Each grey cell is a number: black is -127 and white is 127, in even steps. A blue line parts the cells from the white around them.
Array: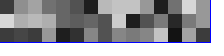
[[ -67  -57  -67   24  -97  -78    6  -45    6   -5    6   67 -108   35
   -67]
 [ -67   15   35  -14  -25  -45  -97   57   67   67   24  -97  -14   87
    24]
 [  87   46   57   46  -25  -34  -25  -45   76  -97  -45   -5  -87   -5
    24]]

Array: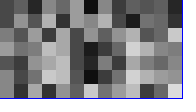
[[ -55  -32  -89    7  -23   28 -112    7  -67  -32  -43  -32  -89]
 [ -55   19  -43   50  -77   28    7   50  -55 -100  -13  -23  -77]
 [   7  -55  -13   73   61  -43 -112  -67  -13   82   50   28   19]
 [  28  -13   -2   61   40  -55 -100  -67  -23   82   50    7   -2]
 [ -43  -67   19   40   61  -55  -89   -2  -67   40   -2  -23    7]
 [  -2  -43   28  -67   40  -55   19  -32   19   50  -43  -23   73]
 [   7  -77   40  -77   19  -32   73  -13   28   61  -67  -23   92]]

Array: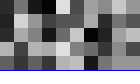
[[ -84  -10 -104 -123   95  -52   32   11   71   22]
 [ -30  -72  -30  -72   51   62 -104  -10   22   22]
 [ -84   42    1 -104  -20   71 -123  -93   32   62]
 [ -93   83   22  -61  -42  -42   42  -84  -10  -42]
 [  51  -61   51   42   95    1  -20  -72   11  -52]]

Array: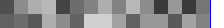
[[-29 -18 -38  46  12 -29  80  80  34 -29  24  24 -38  34   2]
 [-48  12  46  56 -59 -18   2  46   2  56  12 -69  24 -69  -9]]

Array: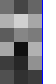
[[ -47  -78  -67]
 [ -15  -58  -26]
 [ -35    6   -4]
 [ -67  -88   17]
 [  49   80   39]
 [  39 -111   49]]

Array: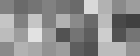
[[  1 -21 -11   1 -11 -21  89  50  10  29]
 [ 10  50  41  19  29 -33 -45  60  60  19]
 [ 69   1  69   1  50  10 -21  60 -54 -63]
 [ 60  29  98  29 -45 -11 -33  78 -45 -11]]

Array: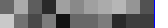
[[  73  -13  -55   -3 -109  -23  -23   -3  -86  -66  -66]
 [ -23   43  -34  -86   32    9   32   43   54   21  -45]]

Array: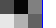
[[ 103   50  -29]
 [ -50 -121    0]]

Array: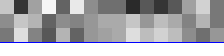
[[ -7  94   3 -39  52 -28  23  33  42  94  61  82  61  13 -16  23]
 [ 70 -74  33 117 -28 105  13 -16 -16 -85 -39 -74 -39  33  82  -7]
 [ 13  70  52 -28  13   3  23  42  42  70  23  61  42   3  52  -7]]
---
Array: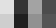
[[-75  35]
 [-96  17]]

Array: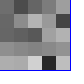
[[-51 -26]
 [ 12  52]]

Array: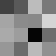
[[-38  60]
 [ 11   9]]

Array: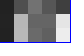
[[-48 -13]
 [ 55 -26]]

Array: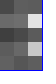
[[-33 -35]
 [-17  99]]

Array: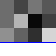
[[ -59   -9]
 [  53 -119]]

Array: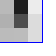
[[-97 108]
 [-49  92]]

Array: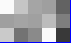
[[69 37]
 [36 32]]
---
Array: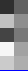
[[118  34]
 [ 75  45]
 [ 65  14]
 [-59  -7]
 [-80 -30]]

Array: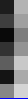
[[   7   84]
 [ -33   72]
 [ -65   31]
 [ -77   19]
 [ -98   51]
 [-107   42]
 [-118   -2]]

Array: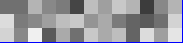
[[ 92  -4   8  31  62  72  20  42  -4 -27 -37 -15  83]
 [ 83   8 112 -37  42 -15  72  42  62 -27  92  31 101]
 [-15 -15  52   8  -4 -58  62  31  72  52 -67   8  52]]

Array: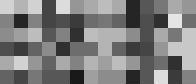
[[  82   52   82  -58   92   22   42   61   42  -90  -40   -8   42   22]
 [  42   82   22  -28   42    2   52   31   61   22  -40  -18  -79   72]
 [  12   31   61  -40    2  -79   61   52   52   12  -49   42   -8   72]
 [   2  -90    2  -58  -49  -68  -18   -8  -28  -90  -49  -79  101  -18]
 [ -28  -58   -8  -40  -40 -102   31   12   12  -90  -40   92  -68    2]
 [ -49  -68  -28   12  -79  -18  -18   52  -28  -68  -58   22   72   72]]

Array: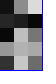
[[  23   50   41]
 [ -77   71  -19]
 [ -89  -98 -119]
 [-110   12   91]
 [-119   62   -9]]

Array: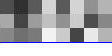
[[ 40 -58  28  64  17  75 -49   7]
 [  7 -15  -5 114  75 -58 105  52]
 [-49 -79 -37  84 -37  84  17  52]]

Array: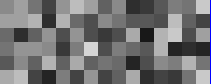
[[  42   61  -60  -91   -2  -60   20  -60  -30   42  -81  -60  -70  -11
    73]
 [  32   32   51  -81   51  -21  -49   10  -11  -39  -39  -49   61  -30
   -60]
 [  10   32  -11  -60   20   61   32  -30   10  -81  -70  -39   -2  -11
    73]
 [ -11   20   20   10  -70   -2   85  -49   -2  -21  -39   51  -91  -81
   -91]
 [ -21  -81  -30   20  -49   20  -49  -70  -49   42 -103   51   73  -49
    32]
 [ -39   10  -30   51  -30   42  -30  -11  -21  -91  -49   10   -2   51
   -11]]

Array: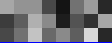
[[  39   19   19  -55 -107  -13   28  -87]
 [ -55  -13   67  -22   10  -33   88  -87]
 [ -67  -33   48   10  -98  -44  -77   39]]
